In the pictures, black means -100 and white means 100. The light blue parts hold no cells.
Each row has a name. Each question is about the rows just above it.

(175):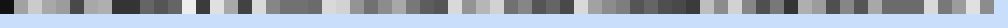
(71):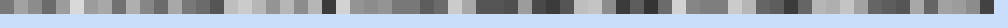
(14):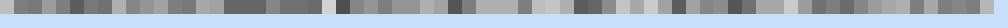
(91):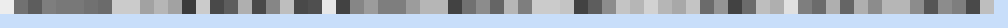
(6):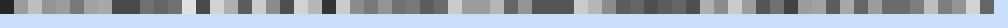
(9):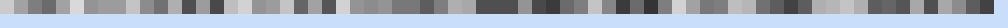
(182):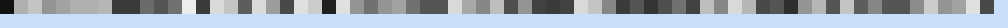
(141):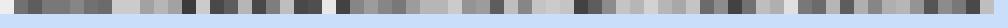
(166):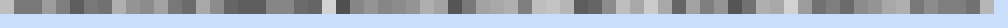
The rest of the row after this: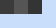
[-38 -11 -48  49   5  70  43 -43 -33 -64  16  43 -33  54 -27   5 -33 -33
  10  59  16  27  76 -43]
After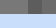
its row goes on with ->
[ 59  32 -33 -33 -38  22 -43 -54 -33  49  54  10 -54 -27 -59 -16  65   5
  -1  -1  59  43 -21 -27 -54 -21  43  37  54  27 -21 -27 -33  32 -21  27
  22  10 -48]
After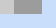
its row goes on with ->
[ 43 -21  16 -33 -33 -33  59  43  10 -27 -21 -38 -27 -21 -38  37  10  59
  22 -33 -11 -48  22  27 -27  32 -21  22 -16 -16  -1  49  -1  16  65 -21]
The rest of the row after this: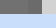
[-38   5  16  -1  16  16  37  27 -33  -1  37  37  37  -1  49  54  37 -27
 -21  10  54  32  59  27 -27  27   5  10 -33 -11  32  32  59  22 -11  -1
 -16   5  22  32  37  -1  32  -1   5  -1  43]

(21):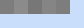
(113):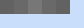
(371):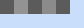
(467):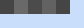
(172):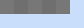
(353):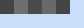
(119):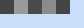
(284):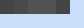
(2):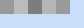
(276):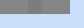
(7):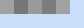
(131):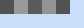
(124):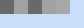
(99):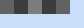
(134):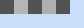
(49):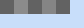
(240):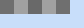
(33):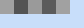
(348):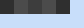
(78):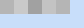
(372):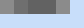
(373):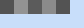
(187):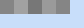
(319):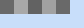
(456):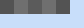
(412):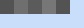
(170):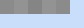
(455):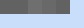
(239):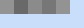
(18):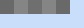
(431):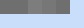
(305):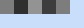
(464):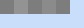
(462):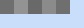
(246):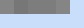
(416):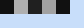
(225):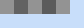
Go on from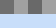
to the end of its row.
[-13]
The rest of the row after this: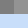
[-2  9 -2]

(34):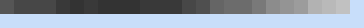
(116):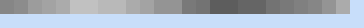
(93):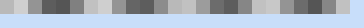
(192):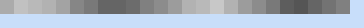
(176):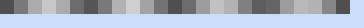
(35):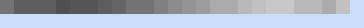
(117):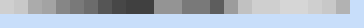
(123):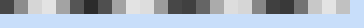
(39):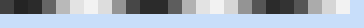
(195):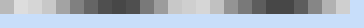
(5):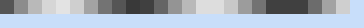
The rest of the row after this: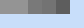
[-27 -21 -21 -10  -5   0   5  16  34]
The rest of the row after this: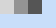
[-66 -60 -33  34  68  90]

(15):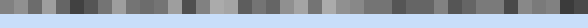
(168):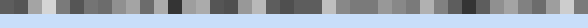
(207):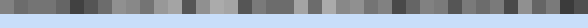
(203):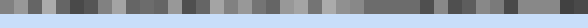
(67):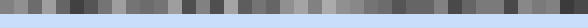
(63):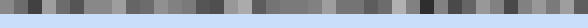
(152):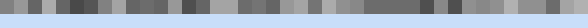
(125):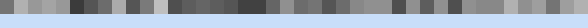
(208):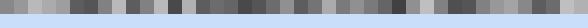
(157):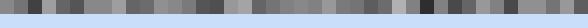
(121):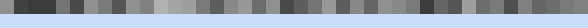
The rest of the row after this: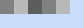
[-43  39 -27 -15 -21 -43 -33 -15  13 -27  -9  34  -4  13  -4 -21 -49  13
  50   1 -38 -33   1  19  29   7 -27 -15  50  39]
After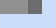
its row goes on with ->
[29 39]

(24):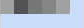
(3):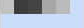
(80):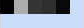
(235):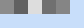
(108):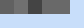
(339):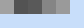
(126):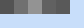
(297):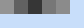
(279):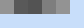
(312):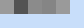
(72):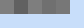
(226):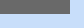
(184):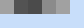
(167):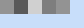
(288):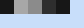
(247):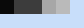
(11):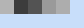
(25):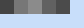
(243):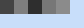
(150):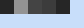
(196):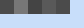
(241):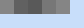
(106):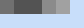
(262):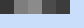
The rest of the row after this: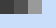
[36]
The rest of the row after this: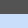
[ 9 26]
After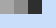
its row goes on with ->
[-82]

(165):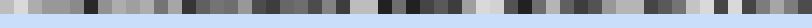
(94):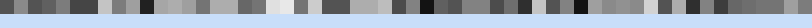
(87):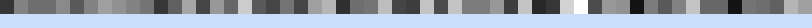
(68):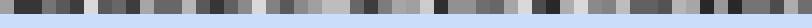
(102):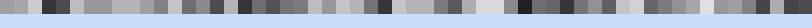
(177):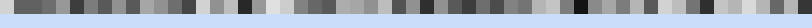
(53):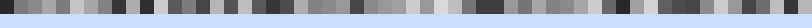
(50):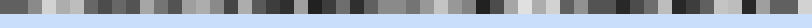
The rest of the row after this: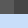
[ -9 -46  25  42 -63 -14  -9  48 -46 -52  54 -40  54  -3  -3  19 -52  54
 -69 -58  65  99 -40  19  14 -85  -3 -30   2  54 -19 -19 -85  -9 -14 -25
  42  25]
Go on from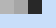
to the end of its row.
[ 19 -69  -9  -9 -40  36 -14]
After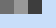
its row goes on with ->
[ -3 -30  14 -30  30  14 -14 -46  65  14  48 -69  19  76  60   2 -19 -30
  36  30  14  48 -35  14 -63  14 -30 -52 -14 -40   2  -9  42  54  -3 -85
   8  30  -3  42 -30  65  48  -9 -63  54  42  70  42 -19  42 -58]
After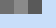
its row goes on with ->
[  2  25  14   2  -9 -58 -25  30 -46  19 -19  60 -30 -46  -9 -46  25  42
 -63 -14  -9  48 -46 -52  54 -40  54  -3  -3  19 -52  54 -69 -58  65  99
 -40  19  14 -85  -3 -30   2  54 -19 -19 -85  -9 -14 -25  42  25]
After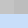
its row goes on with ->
[-69  25 -25 -25  65]

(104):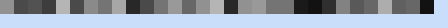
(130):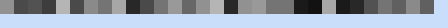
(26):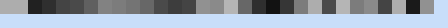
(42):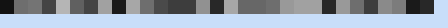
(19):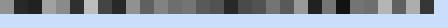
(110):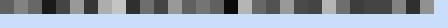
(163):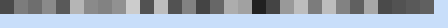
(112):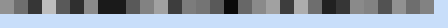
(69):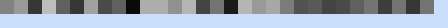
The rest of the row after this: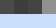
[  8  42 -19 -63 -86 -58  -3  36 -42  42  -3   8 -47  36 -80  14]
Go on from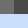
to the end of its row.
[-52 -52  14 -69  31 -19 -19 -14  20  26  26 -69  20 -14 -52   8  -3 -80
 -69]
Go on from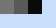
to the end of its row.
[-19   8  26 -52  36 -14 -74 -58   8   2 -36  14 -14   2]
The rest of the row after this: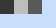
[-63   8 -80 -80 -30   2  26 -52  -3  -9 -30 -92 -19   8  26 -52  36 -14
 -74 -58   8   2 -36  14 -14   2]

